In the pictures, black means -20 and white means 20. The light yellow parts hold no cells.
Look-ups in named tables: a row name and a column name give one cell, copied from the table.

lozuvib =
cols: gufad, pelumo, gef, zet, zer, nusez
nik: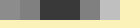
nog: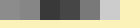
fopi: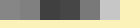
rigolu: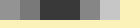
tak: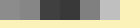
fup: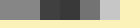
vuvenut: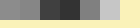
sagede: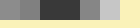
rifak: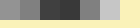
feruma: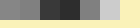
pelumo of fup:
1
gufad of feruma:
1
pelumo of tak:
1
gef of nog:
-11
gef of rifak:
-10
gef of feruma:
-11
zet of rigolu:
-11
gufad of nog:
2
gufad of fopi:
1
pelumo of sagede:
0
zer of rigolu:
1
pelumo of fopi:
0
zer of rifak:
0
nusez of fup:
11
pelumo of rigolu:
-1
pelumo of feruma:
0
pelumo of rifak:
0

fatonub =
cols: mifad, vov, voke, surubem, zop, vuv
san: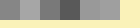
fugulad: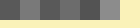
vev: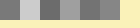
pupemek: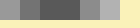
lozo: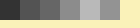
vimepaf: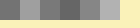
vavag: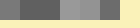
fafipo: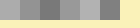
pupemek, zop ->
2
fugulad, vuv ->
2
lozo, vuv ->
3
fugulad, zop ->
-7
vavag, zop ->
3
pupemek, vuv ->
8
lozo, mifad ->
-12
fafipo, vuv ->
0
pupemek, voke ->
-6
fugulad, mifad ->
-6
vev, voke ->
-3
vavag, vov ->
-5
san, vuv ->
5
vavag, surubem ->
4
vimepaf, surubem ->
-4
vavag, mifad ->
-1
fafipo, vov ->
3
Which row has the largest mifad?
fafipo

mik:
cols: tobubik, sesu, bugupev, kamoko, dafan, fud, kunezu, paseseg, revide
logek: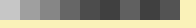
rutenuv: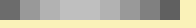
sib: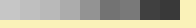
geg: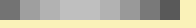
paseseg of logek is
-10
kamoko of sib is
7
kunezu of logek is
-5
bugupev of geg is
8
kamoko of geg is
10
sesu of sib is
10
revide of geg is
-6
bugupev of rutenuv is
8
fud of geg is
8
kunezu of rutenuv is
4
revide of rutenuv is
-5
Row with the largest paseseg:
rutenuv

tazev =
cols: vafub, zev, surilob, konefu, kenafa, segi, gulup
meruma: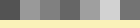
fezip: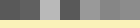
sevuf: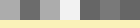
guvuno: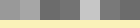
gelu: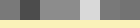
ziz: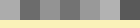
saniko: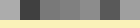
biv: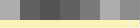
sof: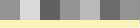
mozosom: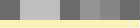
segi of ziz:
8
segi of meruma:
13
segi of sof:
-3
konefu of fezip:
-6
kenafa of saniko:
2
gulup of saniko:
5
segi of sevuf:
-1
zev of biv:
-5
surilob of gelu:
2
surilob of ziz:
3
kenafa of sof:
9
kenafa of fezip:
4
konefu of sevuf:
18
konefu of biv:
-5

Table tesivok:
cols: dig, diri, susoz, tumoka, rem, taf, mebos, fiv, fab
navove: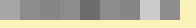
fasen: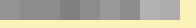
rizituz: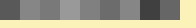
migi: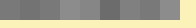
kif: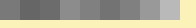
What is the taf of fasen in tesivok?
4
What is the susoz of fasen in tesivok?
2
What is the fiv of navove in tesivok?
12
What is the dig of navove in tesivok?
6
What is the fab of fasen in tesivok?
7
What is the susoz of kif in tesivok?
-3

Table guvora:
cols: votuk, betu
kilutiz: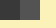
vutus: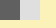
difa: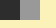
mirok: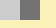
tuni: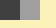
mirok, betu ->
-2
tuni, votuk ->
-10
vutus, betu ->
15
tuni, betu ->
5
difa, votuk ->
-13
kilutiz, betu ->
-7
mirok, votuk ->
12
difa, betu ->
4
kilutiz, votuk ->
-11
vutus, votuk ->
-5

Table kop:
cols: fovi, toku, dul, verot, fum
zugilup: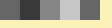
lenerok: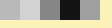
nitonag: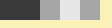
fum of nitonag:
6
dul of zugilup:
1
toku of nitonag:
-11
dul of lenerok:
1
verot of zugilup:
11
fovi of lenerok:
9
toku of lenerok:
13
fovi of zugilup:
-4
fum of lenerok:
5
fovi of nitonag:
-11
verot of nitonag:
16
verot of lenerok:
-17
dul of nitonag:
6
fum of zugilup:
-4
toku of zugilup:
-11

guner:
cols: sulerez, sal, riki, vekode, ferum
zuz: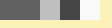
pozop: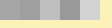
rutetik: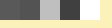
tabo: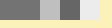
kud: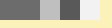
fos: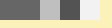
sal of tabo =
-2
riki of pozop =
10
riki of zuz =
10
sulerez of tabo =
-2
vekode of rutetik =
-10
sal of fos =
-4
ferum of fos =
18
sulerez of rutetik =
-6
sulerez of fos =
-4
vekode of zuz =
-9
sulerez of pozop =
6
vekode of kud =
-6
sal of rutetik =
-7
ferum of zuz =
19
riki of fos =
10

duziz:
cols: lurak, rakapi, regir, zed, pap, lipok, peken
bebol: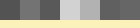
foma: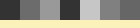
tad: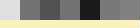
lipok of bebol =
-5
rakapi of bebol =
-2
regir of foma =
4
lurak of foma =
-12
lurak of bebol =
-7
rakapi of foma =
-3
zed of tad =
-2
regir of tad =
-7
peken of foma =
-4

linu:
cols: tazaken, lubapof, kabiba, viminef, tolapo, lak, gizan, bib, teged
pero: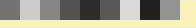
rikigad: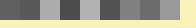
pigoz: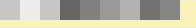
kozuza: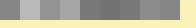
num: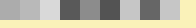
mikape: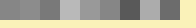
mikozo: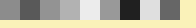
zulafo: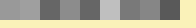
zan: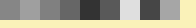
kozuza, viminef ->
6
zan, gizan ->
15
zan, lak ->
-6
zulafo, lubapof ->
5
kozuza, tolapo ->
-1
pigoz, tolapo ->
0
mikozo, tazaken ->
2
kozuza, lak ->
-2
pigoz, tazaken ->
11
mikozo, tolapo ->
17
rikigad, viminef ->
-8
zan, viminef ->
-4
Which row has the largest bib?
mikozo

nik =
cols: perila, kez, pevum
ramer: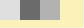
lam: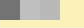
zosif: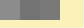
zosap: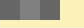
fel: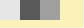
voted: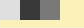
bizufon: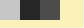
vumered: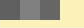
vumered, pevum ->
-4
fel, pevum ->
5
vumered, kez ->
0
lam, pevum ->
9
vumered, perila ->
-5
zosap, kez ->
0
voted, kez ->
-11
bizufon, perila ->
11
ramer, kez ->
-3
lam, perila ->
-2
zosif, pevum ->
-1
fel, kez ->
-6
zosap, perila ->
-4
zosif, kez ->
-2

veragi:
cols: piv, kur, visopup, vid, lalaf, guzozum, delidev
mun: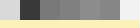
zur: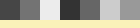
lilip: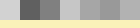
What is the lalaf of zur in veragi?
-4
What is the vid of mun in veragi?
0
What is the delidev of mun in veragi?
18
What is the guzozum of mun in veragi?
1
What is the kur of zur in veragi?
-2
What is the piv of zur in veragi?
-9
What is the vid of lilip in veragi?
11
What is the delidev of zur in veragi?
4
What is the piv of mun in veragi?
14
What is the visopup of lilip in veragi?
0
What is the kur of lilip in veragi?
-5
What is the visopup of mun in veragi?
-1
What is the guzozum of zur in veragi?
12
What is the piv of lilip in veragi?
13
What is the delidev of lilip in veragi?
8
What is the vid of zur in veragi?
-12
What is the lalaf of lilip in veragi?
6
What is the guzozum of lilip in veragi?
4
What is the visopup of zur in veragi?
17
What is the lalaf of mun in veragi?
2
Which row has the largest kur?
zur

